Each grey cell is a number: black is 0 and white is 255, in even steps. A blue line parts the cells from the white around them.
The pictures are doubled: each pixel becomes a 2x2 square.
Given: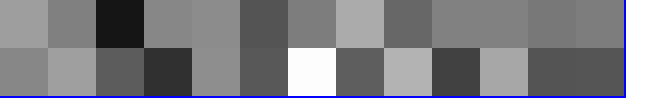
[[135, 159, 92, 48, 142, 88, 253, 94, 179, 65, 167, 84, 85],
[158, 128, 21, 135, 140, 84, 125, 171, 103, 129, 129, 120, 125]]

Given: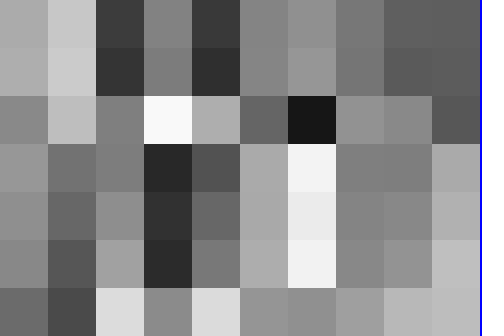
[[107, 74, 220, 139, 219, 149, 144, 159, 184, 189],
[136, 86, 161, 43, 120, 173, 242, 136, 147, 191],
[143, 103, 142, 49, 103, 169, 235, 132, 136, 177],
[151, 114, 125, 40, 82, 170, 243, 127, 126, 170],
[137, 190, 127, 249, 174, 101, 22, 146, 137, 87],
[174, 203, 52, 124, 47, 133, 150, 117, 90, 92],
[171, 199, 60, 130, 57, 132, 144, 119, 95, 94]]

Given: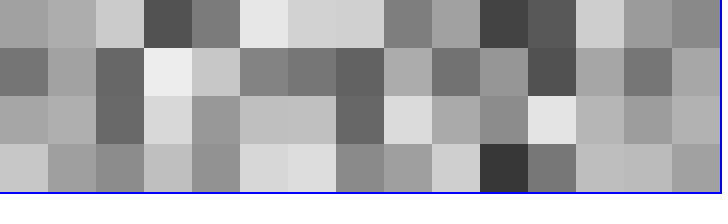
[[199, 159, 140, 191, 146, 215, 221, 138, 159, 207, 55, 119, 190, 187, 161],
[166, 175, 105, 216, 152, 191, 192, 103, 219, 170, 140, 228, 182, 157, 178],
[117, 162, 103, 237, 199, 131, 118, 98, 172, 114, 150, 81, 166, 118, 167],
[161, 173, 203, 82, 123, 231, 210, 208, 126, 161, 67, 88, 206, 155, 137]]

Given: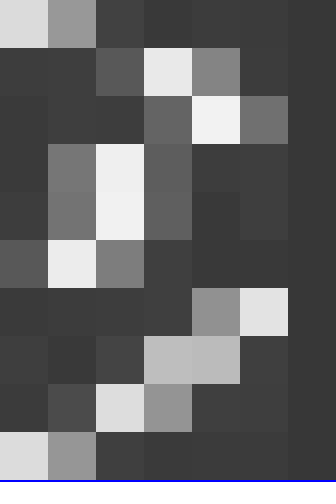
[[220, 150, 63, 58, 59, 59, 55],
[59, 75, 221, 148, 63, 62, 55],
[62, 57, 68, 190, 187, 63, 55],
[58, 60, 61, 63, 145, 227, 55],
[88, 236, 125, 63, 57, 57, 55],
[61, 115, 241, 95, 57, 62, 55],
[58, 118, 239, 93, 61, 62, 55],
[58, 62, 61, 100, 242, 112, 55],
[61, 62, 88, 233, 132, 60, 55],
[219, 152, 65, 57, 60, 59, 55]]

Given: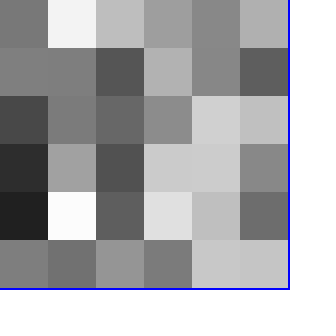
[[126, 113, 149, 123, 200, 197],
[32, 252, 94, 224, 191, 109],
[45, 161, 81, 203, 204, 136],
[72, 123, 103, 140, 208, 192],
[127, 126, 85, 178, 135, 94],
[120, 243, 190, 158, 136, 176]]

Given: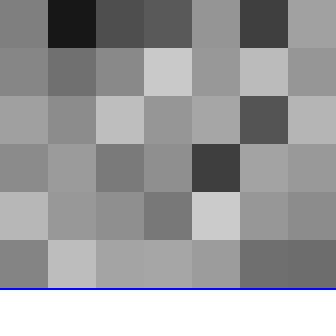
[[132, 189, 164, 166, 156, 111, 109],
[183, 152, 143, 120, 203, 151, 140],
[139, 155, 122, 143, 62, 163, 153],
[160, 140, 190, 150, 166, 84, 181],
[134, 112, 137, 201, 152, 187, 150],
[127, 23, 78, 89, 149, 63, 161]]

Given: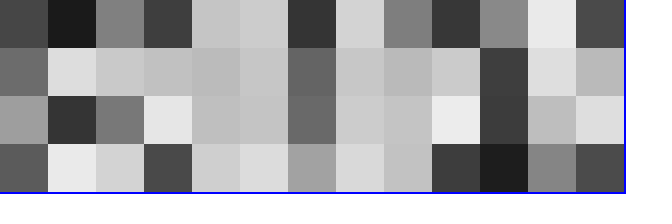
[[91, 234, 211, 73, 207, 220, 162, 217, 194, 61, 29, 133, 75],
[158, 52, 120, 230, 191, 196, 105, 204, 196, 236, 60, 190, 222],
[108, 221, 201, 193, 187, 198, 100, 199, 186, 203, 62, 222, 186],
[70, 26, 128, 62, 197, 204, 52, 211, 126, 55, 137, 234, 74]]
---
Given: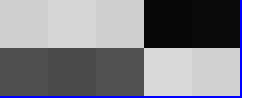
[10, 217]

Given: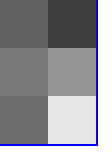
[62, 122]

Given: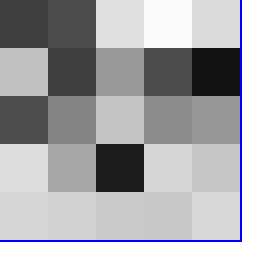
[218, 76, 197, 167, 213]

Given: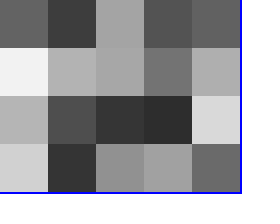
[97, 115, 53, 52]

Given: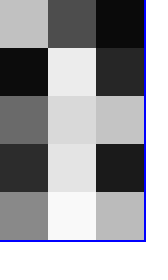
[10, 236, 106]

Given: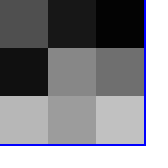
[3, 135, 183]

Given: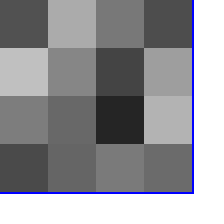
[77, 68, 104, 74]

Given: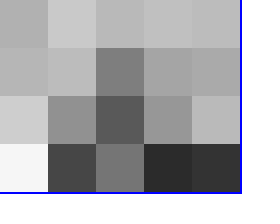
[188, 165, 89, 70]
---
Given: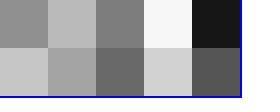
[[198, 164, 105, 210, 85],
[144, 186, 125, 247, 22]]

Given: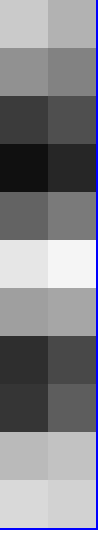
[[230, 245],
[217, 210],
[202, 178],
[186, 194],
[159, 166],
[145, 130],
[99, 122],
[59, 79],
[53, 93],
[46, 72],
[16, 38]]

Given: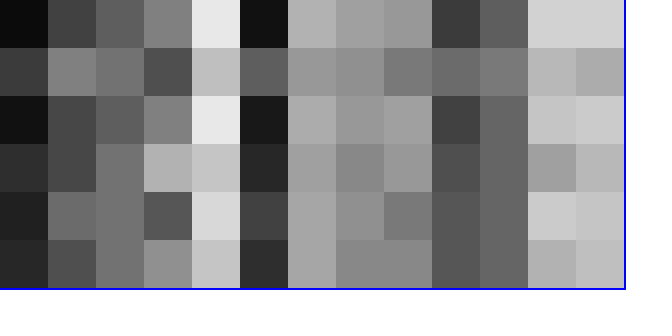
[[59, 128, 114, 79, 191, 94, 152, 144, 121, 107, 121, 184, 172],
[46, 71, 114, 178, 197, 39, 160, 136, 152, 79, 101, 160, 184],
[39, 79, 114, 144, 197, 46, 166, 136, 136, 86, 101, 178, 191],
[32, 107, 114, 86, 216, 65, 166, 144, 121, 86, 101, 203, 197],
[17, 71, 94, 128, 232, 24, 172, 152, 160, 65, 101, 197, 203],
[11, 65, 94, 128, 232, 17, 178, 160, 152, 59, 94, 210, 210]]

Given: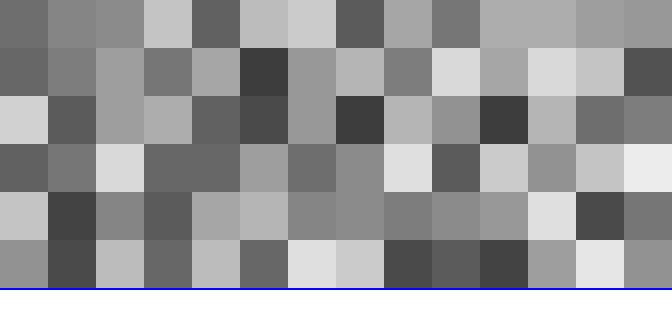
[[209, 90, 158, 173, 96, 74, 152, 60, 181, 146, 60, 181, 110, 125],
[195, 67, 133, 90, 166, 181, 133, 139, 125, 139, 152, 222, 74, 118],
[146, 74, 188, 102, 188, 102, 222, 203, 74, 90, 67, 158, 230, 146],
[110, 133, 139, 195, 96, 188, 203, 90, 166, 118, 173, 173, 158, 152],
[102, 125, 158, 118, 166, 60, 152, 181, 125, 216, 166, 216, 195, 82],
[96, 118, 216, 102, 102, 158, 110, 139, 222, 90, 203, 146, 195, 236]]

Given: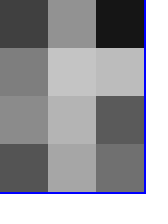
[[139, 180, 90],
[126, 196, 188],
[84, 166, 112],
[64, 146, 21]]

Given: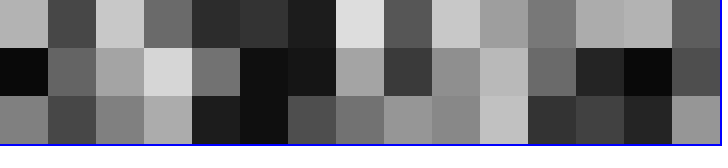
[[179, 71, 200, 106, 44, 51, 28, 221, 86, 200, 158, 120, 172, 179, 93],
[128, 71, 128, 172, 28, 15, 78, 114, 150, 136, 193, 51, 65, 36, 150],
[9, 100, 164, 214, 114, 15, 21, 164, 58, 143, 185, 106, 36, 9, 78]]

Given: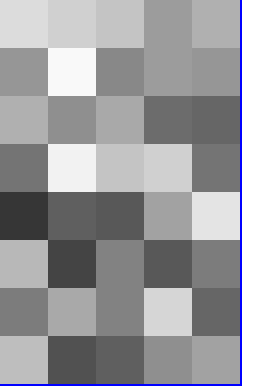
[[220, 208, 196, 156, 176],
[190, 81, 95, 143, 162],
[184, 68, 130, 88, 124],
[176, 143, 169, 108, 102],
[150, 249, 136, 156, 150],
[124, 169, 130, 214, 102],
[116, 242, 196, 208, 116],
[54, 95, 88, 162, 228]]

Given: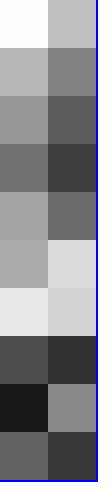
[[254, 191],
[233, 211],
[184, 130],
[170, 219],
[164, 106],
[151, 91],
[114, 63],
[99, 55],
[76, 49],
[24, 137]]

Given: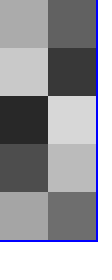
[[201, 56],
[171, 97],
[165, 110],
[77, 187],
[40, 215]]
